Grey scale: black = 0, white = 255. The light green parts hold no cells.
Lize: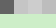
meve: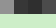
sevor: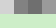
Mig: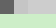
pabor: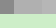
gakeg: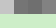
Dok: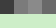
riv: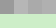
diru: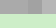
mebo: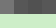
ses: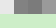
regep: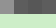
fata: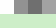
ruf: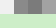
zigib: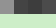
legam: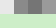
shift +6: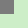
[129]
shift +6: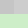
[203 211]

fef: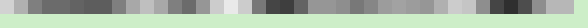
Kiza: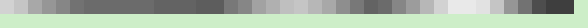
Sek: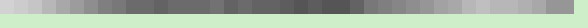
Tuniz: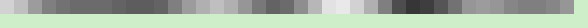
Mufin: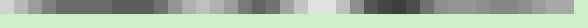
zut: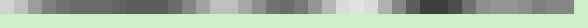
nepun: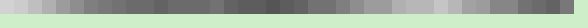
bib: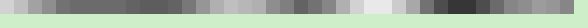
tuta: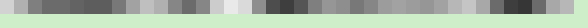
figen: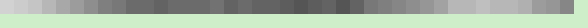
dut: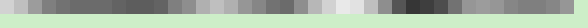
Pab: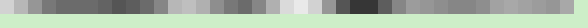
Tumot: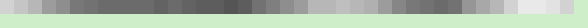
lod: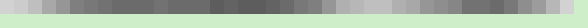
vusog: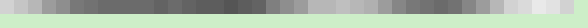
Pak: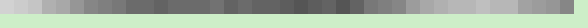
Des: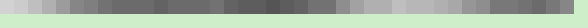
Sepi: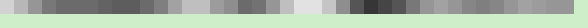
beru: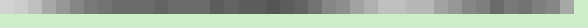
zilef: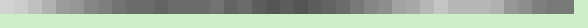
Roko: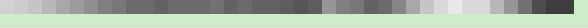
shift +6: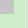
[203]
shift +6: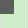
[99]
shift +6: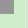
[156]
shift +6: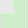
[239]
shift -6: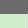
[101 101]
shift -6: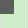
[87]

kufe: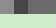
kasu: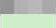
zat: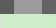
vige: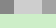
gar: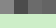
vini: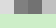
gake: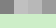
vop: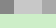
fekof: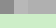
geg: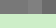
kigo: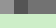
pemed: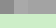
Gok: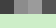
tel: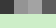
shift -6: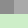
[134 163]
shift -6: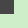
[64]
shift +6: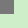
[126]
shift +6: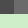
[ 82 113]

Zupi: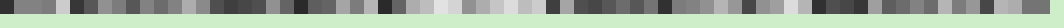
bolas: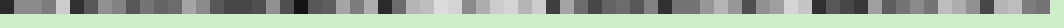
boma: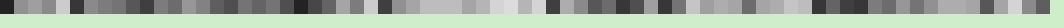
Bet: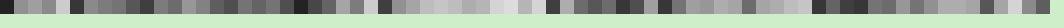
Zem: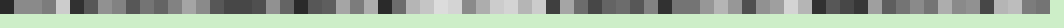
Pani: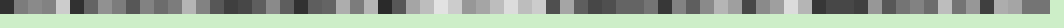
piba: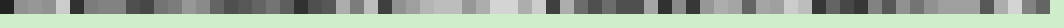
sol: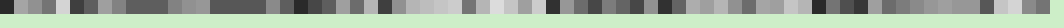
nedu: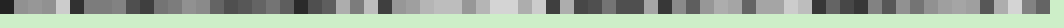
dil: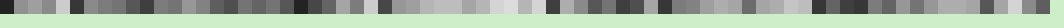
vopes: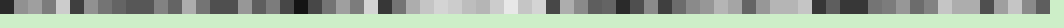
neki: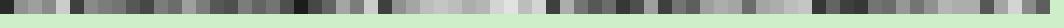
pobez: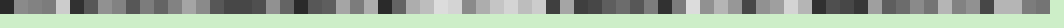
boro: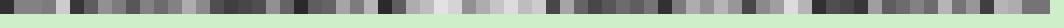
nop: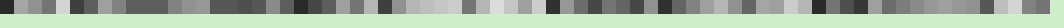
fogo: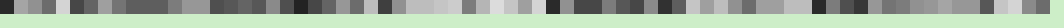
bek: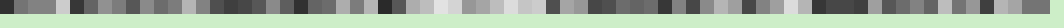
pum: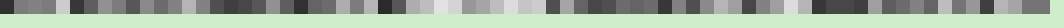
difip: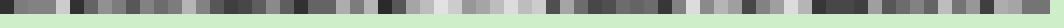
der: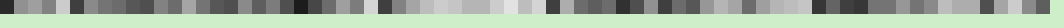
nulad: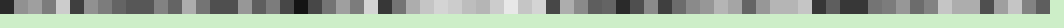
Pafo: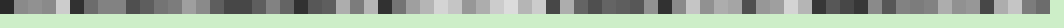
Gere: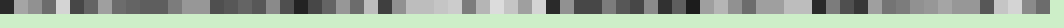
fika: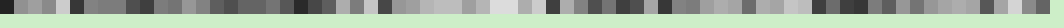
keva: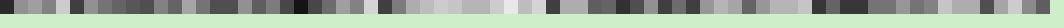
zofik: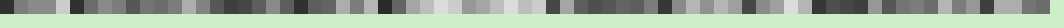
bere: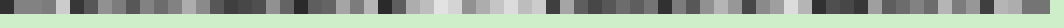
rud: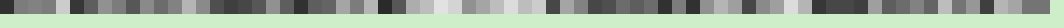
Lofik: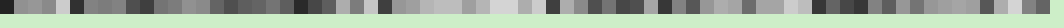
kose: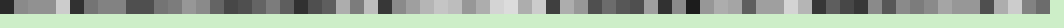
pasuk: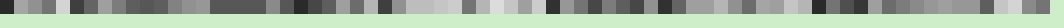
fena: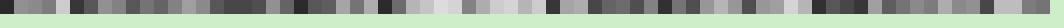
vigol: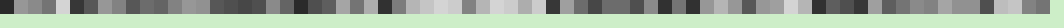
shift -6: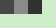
[ 65 132  43]
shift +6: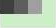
[ 69 100 165]
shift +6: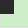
[48]
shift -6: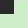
[36]
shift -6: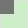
[110]

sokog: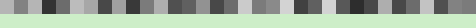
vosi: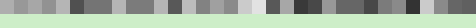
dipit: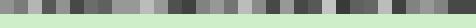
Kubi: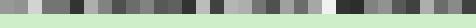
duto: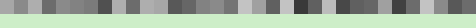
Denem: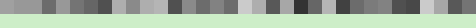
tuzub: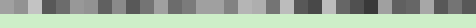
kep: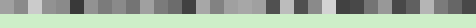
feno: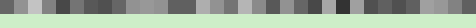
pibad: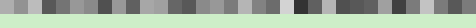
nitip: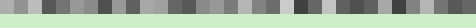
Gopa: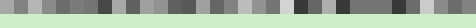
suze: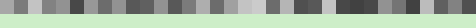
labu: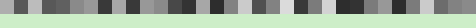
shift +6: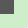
[94]
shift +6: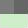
[129 108]
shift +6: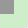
[158]
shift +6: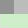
[152 194]
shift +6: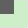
[102]
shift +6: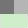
[122 187]

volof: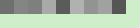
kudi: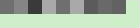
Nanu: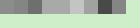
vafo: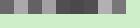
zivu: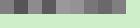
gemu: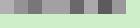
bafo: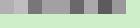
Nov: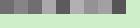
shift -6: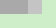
[163 163 190]
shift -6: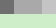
[105 163 163 190]
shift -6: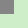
[127]

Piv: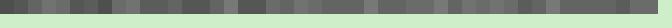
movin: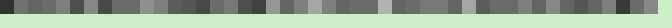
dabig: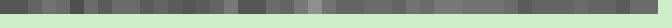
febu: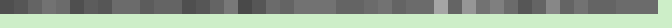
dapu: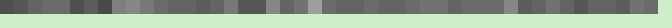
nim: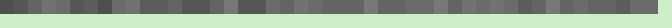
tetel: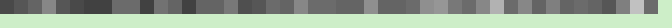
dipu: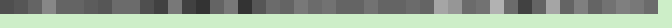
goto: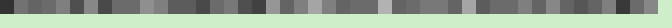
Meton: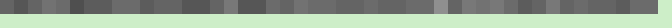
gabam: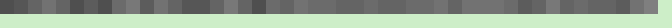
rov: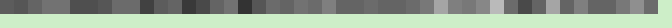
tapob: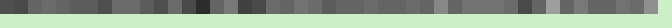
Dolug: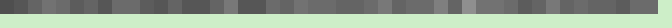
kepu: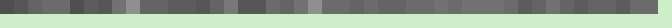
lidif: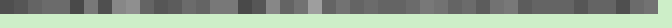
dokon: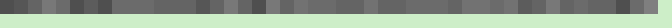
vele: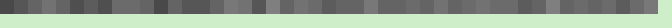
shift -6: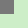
[114]
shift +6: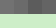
[120 113  98 106]
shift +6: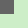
[106]

